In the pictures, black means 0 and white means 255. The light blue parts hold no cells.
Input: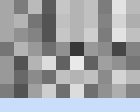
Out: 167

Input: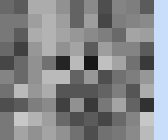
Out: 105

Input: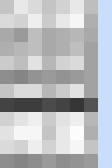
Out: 196

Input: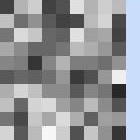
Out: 66

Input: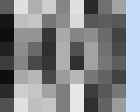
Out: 93
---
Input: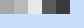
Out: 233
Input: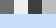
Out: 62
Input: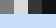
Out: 54
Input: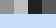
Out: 32
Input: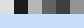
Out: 182
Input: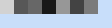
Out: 103
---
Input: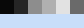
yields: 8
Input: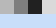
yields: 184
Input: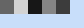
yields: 101
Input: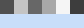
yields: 80
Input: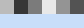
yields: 187
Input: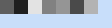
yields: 94
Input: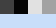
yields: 64
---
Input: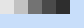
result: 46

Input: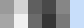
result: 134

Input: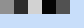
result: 81

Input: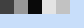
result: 194

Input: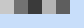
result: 94

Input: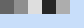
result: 173
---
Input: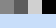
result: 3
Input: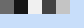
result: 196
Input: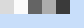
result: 58
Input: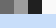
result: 249
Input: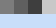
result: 200
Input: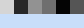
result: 85
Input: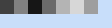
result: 158
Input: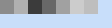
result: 190
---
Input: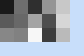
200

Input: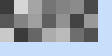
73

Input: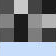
28

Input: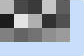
94

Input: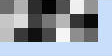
148

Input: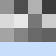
59

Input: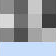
87

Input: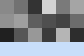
165
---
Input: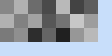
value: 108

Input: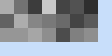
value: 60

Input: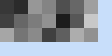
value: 151

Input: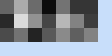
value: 107

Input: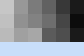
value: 123

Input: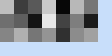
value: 89

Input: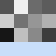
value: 107
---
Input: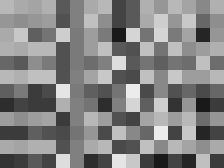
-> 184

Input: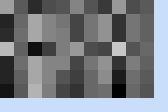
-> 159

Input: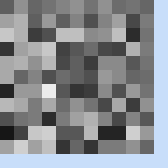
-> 95

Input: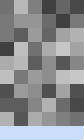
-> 113

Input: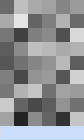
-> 106
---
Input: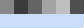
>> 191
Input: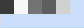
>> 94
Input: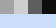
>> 94
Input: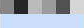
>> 81
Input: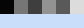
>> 89
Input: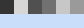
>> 199
